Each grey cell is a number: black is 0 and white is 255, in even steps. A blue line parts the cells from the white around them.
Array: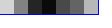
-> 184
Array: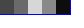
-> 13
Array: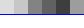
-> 157
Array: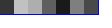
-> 73
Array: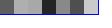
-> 203
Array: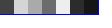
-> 22
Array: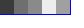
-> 160
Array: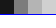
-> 208
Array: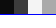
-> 170
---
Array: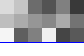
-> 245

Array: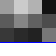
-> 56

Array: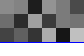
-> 67

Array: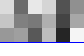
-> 152

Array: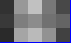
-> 42

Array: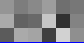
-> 91

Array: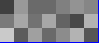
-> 202

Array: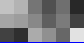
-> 65

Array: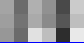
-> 151
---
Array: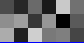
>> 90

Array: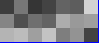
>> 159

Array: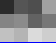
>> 119

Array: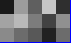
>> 144

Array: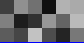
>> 186

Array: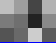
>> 137

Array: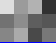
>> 86

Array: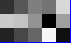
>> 159

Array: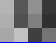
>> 48
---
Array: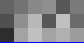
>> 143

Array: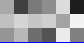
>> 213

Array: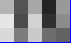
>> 76

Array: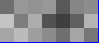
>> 126

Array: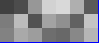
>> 188

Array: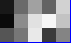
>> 140

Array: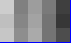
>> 134

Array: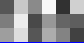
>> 236

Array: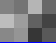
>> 157
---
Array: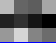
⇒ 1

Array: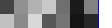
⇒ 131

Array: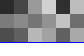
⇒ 110

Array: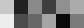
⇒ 171

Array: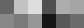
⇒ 165

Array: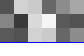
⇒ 82

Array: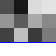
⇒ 137

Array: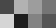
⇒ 117

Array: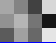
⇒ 22

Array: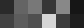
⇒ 22
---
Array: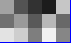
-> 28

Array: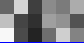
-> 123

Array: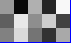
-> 37

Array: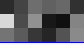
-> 104

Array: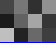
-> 48

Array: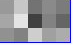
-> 138

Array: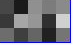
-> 124

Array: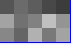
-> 72

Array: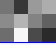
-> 154
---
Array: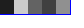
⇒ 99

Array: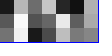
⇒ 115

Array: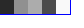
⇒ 144

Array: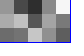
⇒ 137

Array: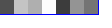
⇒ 148

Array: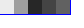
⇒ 97

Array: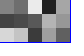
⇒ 131

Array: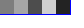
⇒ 126
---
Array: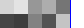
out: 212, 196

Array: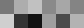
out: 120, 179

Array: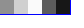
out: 144, 23

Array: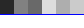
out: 40, 203

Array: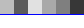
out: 189, 55

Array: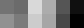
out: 115, 2

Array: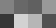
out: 130, 81
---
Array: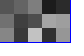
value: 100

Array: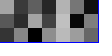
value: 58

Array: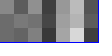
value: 92

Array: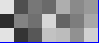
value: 79

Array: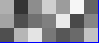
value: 52

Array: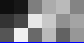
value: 23

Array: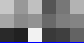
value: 152
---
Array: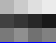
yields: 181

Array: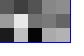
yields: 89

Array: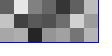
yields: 96

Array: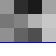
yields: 151

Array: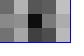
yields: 107

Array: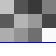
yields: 195

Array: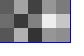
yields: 93

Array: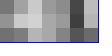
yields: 119
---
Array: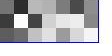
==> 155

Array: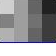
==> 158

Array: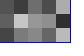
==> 136

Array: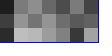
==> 129

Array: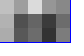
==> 108

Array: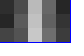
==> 200

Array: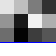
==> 3

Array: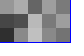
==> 192

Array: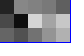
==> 114

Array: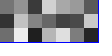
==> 223
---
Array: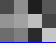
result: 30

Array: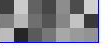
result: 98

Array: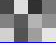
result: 48

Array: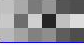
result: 122

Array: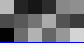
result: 22

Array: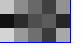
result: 104

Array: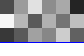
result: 225
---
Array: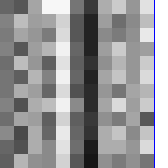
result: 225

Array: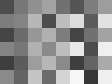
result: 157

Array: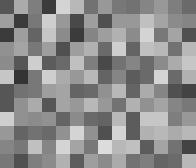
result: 106

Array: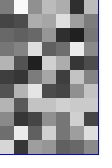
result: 187

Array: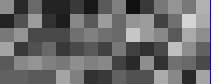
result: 177

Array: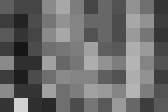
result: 53
